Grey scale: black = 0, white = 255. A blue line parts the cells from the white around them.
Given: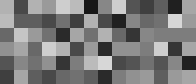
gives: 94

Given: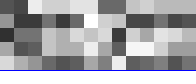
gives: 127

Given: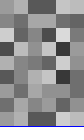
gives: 88

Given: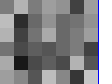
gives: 135

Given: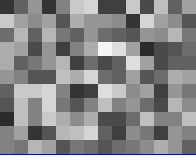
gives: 173

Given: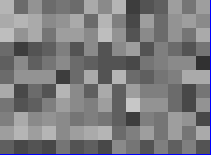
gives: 95

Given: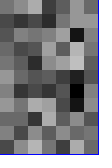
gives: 62
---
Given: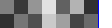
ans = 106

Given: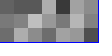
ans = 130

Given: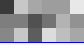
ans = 146

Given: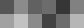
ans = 182

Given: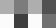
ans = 113

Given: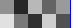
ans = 81
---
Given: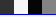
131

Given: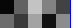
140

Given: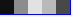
72

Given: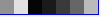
186

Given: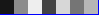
182

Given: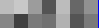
122

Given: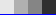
47

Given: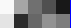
124

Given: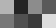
221
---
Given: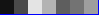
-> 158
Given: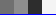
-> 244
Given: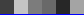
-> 164
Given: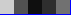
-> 113
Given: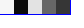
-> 54
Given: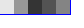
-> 132
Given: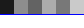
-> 202
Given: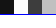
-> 192
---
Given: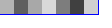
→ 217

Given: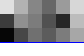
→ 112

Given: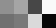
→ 112

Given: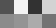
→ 139

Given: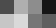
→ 198

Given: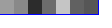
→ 108

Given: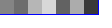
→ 216
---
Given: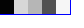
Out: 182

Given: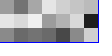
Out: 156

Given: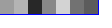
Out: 136

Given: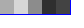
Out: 140

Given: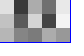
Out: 213

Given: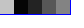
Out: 35

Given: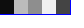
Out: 142
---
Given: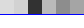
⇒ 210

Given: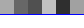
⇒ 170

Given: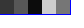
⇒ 118

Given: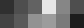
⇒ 156

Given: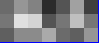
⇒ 212

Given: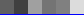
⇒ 160

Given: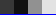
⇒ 145

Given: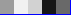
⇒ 210
